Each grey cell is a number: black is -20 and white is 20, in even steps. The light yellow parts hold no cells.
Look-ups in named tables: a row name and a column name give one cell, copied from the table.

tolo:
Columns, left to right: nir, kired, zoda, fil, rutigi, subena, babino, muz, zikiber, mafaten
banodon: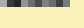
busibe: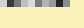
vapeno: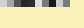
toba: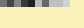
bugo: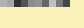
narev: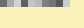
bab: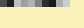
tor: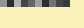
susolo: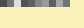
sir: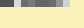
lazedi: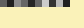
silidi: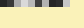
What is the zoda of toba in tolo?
1
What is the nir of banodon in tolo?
7
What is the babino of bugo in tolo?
-4
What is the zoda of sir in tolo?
14
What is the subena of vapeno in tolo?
15
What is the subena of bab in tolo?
0
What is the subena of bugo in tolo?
3
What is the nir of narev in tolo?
-3
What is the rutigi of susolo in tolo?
-5
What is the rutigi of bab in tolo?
8
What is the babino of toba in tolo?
-4
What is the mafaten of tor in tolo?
-11
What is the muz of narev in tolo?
-2
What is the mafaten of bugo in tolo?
-9
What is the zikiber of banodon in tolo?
-10
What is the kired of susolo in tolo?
-2
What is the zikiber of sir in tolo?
3
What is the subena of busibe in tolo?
-1
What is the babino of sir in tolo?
-4
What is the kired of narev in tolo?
7
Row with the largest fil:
silidi

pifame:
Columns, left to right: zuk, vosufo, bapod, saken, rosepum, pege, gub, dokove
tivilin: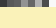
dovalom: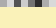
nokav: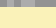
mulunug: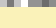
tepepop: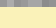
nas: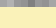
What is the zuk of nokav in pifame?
3
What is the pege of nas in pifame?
4
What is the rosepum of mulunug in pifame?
3
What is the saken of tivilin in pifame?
3
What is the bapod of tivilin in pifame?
-5
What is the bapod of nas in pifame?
4
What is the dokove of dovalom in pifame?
14
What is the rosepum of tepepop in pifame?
6
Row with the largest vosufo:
dovalom

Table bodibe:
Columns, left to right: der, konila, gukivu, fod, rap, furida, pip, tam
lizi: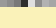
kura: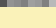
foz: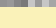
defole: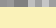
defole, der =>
3
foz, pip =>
11
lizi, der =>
4
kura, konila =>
3
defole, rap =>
10
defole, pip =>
11
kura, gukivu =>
2
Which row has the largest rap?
lizi

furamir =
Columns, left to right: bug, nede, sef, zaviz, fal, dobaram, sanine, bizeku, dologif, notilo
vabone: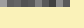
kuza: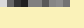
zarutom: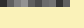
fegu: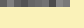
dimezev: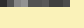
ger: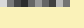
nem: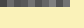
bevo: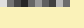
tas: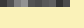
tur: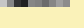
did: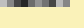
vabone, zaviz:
-7
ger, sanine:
-4
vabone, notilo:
-6
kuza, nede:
-4
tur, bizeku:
1
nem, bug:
-9
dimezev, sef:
1
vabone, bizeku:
-10
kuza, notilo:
-2
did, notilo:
1
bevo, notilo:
-3
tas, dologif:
-12
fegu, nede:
0

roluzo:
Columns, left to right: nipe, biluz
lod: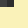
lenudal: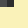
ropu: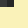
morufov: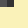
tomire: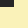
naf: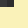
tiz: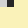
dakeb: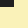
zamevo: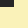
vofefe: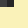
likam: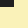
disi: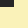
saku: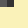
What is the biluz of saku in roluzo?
-12
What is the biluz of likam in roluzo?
-15
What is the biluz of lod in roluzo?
-13
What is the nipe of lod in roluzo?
-10
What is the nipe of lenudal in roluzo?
-8
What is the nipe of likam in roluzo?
-15
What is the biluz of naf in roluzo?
-13
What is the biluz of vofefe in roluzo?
-14
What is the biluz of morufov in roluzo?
-12
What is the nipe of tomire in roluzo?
-14
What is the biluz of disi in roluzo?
-14
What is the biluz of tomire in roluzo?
-14
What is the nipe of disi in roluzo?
-14
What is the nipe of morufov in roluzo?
-7
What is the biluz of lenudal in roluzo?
-13
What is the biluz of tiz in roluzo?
-14
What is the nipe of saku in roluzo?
-6
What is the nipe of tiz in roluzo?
13

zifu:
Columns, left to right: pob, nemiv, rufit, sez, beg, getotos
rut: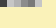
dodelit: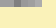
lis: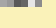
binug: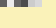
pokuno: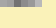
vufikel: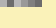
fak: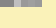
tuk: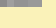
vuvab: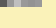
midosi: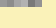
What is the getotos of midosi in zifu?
3
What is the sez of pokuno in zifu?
2
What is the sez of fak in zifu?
4
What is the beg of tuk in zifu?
4
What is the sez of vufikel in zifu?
4
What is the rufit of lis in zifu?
-6
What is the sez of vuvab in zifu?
4
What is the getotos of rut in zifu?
11
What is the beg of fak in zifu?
5

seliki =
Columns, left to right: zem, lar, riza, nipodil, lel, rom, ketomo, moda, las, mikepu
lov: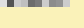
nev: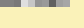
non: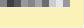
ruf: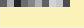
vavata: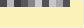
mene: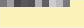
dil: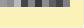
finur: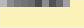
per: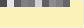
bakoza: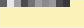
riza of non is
-6
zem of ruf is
-5
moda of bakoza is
4
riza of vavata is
-10
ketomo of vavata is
-7
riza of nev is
-1
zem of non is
1
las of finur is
-3
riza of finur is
-1
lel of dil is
1
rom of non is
6
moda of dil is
-5
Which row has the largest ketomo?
lov

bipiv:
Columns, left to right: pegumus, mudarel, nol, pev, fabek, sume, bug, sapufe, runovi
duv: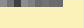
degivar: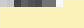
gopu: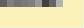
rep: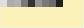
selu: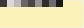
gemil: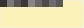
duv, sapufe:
-3
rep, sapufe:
-3
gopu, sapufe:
-4
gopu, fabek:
0
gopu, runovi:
8
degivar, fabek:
-7
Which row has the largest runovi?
degivar

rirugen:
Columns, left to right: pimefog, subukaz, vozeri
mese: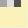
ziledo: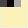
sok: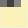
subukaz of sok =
-10
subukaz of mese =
15
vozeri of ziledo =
6
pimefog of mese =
6
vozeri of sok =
1
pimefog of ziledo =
-9
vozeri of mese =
-7

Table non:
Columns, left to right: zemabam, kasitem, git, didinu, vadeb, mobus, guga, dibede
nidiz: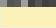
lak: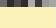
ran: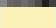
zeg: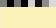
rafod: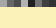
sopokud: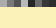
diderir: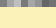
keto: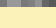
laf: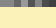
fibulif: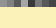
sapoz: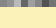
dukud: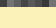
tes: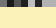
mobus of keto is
3
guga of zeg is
2
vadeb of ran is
-5
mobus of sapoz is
1
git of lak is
-8
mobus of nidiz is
-7
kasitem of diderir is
6
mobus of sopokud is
-3
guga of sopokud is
-11
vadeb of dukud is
-6
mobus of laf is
1
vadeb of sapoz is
5
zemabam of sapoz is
1
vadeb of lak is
7
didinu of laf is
4
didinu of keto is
-1
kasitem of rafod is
-4
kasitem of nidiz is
-7
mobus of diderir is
3
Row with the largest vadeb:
zeg

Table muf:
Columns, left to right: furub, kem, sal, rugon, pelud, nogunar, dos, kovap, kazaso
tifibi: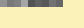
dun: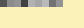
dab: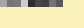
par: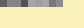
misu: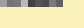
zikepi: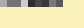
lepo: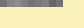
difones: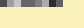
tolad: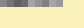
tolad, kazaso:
4
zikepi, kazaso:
-6
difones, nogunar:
0
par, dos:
6
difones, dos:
7
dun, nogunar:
6
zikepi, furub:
7
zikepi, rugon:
12
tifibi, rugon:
6
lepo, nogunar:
-1
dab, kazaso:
-6
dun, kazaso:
3
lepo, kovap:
-4
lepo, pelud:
-2
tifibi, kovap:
-2
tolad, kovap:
6
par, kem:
1

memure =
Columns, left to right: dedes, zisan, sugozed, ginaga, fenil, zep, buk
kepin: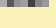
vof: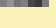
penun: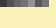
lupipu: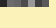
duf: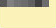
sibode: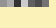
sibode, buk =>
-2
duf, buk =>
-3
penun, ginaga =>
-2
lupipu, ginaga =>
-8
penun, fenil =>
3
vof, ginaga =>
0
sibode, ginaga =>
12
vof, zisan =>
3
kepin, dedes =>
7
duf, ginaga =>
-3
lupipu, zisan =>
-3
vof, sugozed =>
-2
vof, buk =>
-1
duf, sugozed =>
-2
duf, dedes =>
-6
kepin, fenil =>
-10
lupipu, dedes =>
-14
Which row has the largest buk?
kepin

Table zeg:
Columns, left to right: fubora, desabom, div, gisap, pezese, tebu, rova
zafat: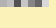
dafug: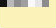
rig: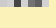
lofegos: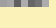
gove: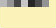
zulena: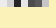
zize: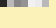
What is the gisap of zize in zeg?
3
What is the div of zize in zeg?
1
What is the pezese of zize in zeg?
18
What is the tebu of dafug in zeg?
16
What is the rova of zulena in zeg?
11
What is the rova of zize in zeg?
9
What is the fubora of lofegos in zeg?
5
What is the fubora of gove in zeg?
9
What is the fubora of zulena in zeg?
17
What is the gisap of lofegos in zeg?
7
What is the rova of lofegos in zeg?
7
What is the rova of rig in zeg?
13
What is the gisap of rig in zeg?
13
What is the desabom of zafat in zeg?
10
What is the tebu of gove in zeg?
-8

